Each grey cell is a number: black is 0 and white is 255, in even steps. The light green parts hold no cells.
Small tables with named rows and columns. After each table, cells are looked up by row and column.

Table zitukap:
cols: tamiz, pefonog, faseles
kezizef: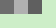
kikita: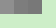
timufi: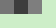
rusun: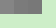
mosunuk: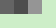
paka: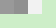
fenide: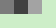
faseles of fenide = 163
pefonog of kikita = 125
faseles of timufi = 126
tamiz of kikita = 143
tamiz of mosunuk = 100
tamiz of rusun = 133
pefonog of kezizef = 176
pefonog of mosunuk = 77
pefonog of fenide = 65
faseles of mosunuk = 149
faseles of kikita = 120
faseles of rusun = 120
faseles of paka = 242

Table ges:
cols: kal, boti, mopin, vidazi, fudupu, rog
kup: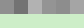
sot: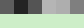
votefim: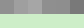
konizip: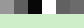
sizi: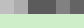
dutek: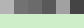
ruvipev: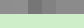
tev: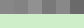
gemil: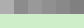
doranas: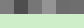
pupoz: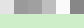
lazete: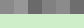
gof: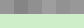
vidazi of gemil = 144
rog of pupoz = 135
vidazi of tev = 121
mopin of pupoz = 160
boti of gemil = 140
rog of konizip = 107
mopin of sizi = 91
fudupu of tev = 136
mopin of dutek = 107
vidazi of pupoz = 190
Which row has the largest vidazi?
konizip

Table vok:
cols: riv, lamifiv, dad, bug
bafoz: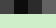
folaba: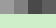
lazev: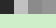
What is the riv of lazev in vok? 41
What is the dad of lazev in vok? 139
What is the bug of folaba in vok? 94
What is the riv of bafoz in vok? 67
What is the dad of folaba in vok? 73
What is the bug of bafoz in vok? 98
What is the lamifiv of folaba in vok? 128
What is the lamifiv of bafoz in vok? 12
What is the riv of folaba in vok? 156
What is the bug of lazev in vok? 149
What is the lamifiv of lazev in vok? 193
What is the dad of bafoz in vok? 43
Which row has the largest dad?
lazev

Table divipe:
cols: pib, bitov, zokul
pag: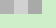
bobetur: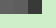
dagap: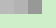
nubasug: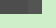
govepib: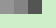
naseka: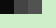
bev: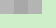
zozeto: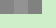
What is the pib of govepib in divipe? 149
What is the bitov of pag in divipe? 209
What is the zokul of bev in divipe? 180
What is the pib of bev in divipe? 183
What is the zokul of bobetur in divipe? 57
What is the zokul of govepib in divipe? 84
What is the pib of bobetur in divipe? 97
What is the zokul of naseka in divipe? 82
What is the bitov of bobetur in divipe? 94
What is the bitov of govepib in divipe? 132
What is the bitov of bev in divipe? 168
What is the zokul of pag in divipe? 169
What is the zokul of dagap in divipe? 152
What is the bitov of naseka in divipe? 68

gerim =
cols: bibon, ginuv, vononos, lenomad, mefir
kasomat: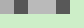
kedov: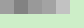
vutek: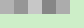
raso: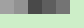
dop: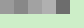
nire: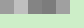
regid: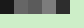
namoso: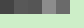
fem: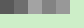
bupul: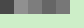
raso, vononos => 73
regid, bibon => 25
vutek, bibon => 178
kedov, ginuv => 130
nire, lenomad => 124
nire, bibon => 156
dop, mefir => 109
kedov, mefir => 194
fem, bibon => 89
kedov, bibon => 158
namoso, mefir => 106
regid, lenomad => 124
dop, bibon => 154
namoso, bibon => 68
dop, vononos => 162
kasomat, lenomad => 186
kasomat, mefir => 88
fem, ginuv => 110
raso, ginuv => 146
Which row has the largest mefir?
kedov

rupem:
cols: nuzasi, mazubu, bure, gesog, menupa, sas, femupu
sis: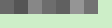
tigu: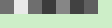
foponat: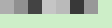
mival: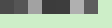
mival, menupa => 61
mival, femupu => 93
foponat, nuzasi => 174
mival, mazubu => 85
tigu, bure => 110
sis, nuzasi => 104
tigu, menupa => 134
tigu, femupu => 95
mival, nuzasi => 74
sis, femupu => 114
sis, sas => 149
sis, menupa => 96
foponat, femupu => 152
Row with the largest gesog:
foponat

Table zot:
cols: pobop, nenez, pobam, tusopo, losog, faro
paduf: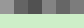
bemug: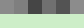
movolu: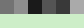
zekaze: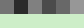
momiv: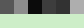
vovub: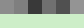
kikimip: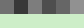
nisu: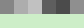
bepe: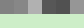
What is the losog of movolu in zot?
57
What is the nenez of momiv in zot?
140
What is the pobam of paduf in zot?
81
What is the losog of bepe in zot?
81
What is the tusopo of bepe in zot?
87
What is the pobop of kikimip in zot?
112
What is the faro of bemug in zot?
140
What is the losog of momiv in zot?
50
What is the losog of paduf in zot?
102
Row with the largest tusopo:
paduf

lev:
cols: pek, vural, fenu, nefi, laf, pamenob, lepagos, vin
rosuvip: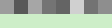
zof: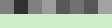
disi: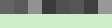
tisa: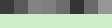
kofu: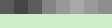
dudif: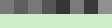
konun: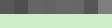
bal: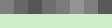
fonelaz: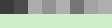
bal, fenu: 86
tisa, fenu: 131
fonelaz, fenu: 173
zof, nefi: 156
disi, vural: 90
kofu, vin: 142
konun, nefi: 99
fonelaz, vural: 75
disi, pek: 100

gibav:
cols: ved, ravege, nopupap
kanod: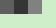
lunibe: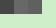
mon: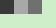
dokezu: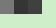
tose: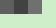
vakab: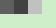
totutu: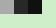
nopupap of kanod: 129
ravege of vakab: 66
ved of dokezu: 120
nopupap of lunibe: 96
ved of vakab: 95
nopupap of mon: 112
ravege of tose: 66
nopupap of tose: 112
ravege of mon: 168
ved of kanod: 95
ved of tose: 95
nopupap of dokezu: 64
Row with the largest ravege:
mon

